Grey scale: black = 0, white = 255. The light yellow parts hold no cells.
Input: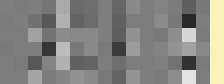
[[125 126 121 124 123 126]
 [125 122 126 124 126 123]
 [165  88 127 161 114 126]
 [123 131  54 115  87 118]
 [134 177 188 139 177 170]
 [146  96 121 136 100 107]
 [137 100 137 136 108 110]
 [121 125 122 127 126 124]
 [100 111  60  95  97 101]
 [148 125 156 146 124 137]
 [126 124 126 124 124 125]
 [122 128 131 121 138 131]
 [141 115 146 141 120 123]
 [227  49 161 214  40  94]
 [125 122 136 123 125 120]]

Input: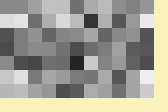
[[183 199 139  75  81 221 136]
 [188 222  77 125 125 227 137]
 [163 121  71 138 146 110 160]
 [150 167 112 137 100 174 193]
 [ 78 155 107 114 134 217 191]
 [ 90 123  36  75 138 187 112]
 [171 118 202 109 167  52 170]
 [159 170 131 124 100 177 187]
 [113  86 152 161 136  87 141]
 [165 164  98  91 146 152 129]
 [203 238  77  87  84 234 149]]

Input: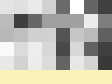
[[232 249 184 187 227]
 [210 219 191  63 224]
 [236 237 208 103 234]
 [219 215 209 159 209]
 [100  73  84 160 106]
 [231 216 198 160 255]
 [211  98 187 236 101]
 [ 57  64  96 126  64]]

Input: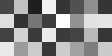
[[234  66 223  71]
 [155 210  50 193]
 [203  58 119  31]
 [ 56 234  62 242]
 [204  59 253  53]
 [162  68 146  81]
 [126 185 226 143]
 [202  54 228  53]]

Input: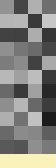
[[ 89 105 175 142 105 184 124 144  66 181 146]
 [ 84 139 114 182  58 160 139 118  65 183  69]
 [143 135 194 104 161 189  65 107 173  58 176]
 [121  94  28  60  39  58 169  70  54 199 110]]

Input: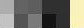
[[195 173]
 [ 84  99]
 [123  94]
 [ 20  48]
 [ 47  48]]

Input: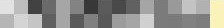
[[182 226]
 [212 189]
 [197  66]
 [ 95 106]
 [166 166]
 [ 89 131]
 [128  56]
 [ 87  91]
 [156  73]
 [165  97]
 [208 165]
 [123 123]
 [122 153]
 [129 195]
 [125 177]]

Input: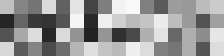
[[215  83  37 192]
 [ 91 168 101 133]
 [133 221  57 116]
 [ 75  39  52 219]
 [109 219  84  97]
 [181 148 245 227]
 [222  34  41  68]
 [196 149 239 127]
 [186  48 207 241]
 [238  73 185 248]
 [220 176 196 128]
 [128 227 235  90]
 [117 103 189 156]
 [173 175 154 153]
 [ 85 141  82 188]
 [220 230 160 203]]
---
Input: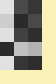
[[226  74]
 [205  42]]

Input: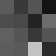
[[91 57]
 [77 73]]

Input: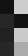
[[ 18 205]
 [ 39  18]]

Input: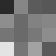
[[ 42 134]
 [142 106]]

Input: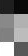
[[ 31   9]
 [137 177]]

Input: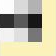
[[252 217]
 [ 46  90]]

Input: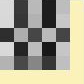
[[217  57]
 [216  54]]

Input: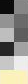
[[ 11 134]
 [147 106]]
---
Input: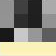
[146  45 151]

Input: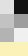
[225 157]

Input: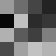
[155 192  63 180]

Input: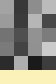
[163  59 146 203]

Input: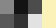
[135  50]

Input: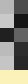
[184  22]

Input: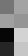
[117 149]
